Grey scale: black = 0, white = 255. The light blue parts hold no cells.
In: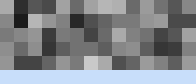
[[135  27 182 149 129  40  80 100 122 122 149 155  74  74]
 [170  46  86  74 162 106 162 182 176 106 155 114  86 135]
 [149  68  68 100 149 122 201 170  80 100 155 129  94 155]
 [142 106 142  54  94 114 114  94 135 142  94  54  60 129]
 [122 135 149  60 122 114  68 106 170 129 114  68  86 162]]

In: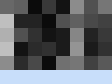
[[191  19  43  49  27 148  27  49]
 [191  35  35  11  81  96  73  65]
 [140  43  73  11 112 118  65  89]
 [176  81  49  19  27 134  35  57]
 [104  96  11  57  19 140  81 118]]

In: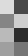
[[186  44]
 [220  73]
 [159 118]
 [133 206]]

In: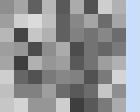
[[165  62 177 150 158  89 115 158 177]
 [183  69 198 177  96 129 115 135 108]
 [206 102  82 122 135 129  82 122 212]
 [191 129 129 158 108  89 108 198 142]
 [158 150  76 142 171  76 115 102 122]
 [142 165  96 183  89 171  82 206 177]
 [158 206 219 191  96 135 165 108 165]
 [198 212 150 150 206  62  89 122 171]]

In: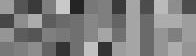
[[157  85  58 127 201  36 120 127  58 165  77 186 141  77]
 [149  93  85 127 120 112 135 165 112 165 106 149 127 157]
 [120 127 141 100  51 112 193  51 157 165 106 149 172 149]
 [ 71 141 172  93 106 112 135 127 100 165 106 172 172 157]]

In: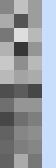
[[178  55 149]
 [171  84 157]
 [ 78  92  71]
 [ 71 111 126]
 [104 126 134]
 [ 98 134 142]
 [200 142 185]
 [111 149 149]
 [185 163 171]
 [ 98 171 119]
 [134 193 157]
 [119 222 185]]

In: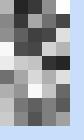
[[181  37  57 143 254]
 [135  57 167 112  71]
 [248  78  71 210 181]
 [143  96  64  71 223]
 [195 119  96 127  90]
 [203 135  84 127 161]
 [175 149 248 195 104]
 [112 167 216 175 223]
 [235 203 195  51  37]]
